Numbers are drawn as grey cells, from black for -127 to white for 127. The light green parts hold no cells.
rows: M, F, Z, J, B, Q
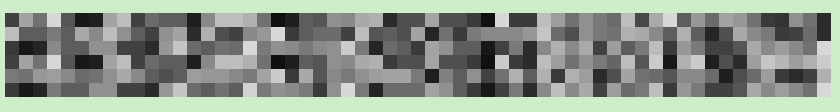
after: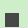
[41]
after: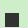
[16]
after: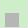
[29]
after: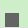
[61]
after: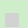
[-6]
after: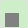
[-34]

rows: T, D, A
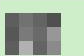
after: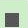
[-5]
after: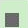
[23]
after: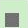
[-27]
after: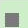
[-21]

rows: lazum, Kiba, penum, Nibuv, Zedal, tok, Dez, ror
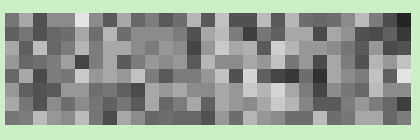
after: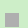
[-37]
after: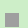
[-58]
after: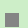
[-37]
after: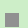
[-45]

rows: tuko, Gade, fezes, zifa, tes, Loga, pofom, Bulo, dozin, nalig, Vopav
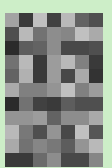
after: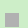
[-69]
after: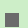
[13]
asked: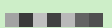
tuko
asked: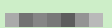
nalig
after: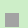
[-69]

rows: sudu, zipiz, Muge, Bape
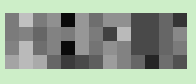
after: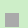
[-25]
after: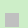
[-4]
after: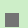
[16]
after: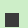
[-54]
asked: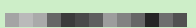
Bape
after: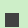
[58]
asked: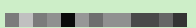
sudu

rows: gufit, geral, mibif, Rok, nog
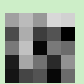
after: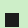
[39]
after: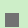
[-85]
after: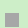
[-13]
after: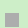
[-66]
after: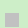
[-120]

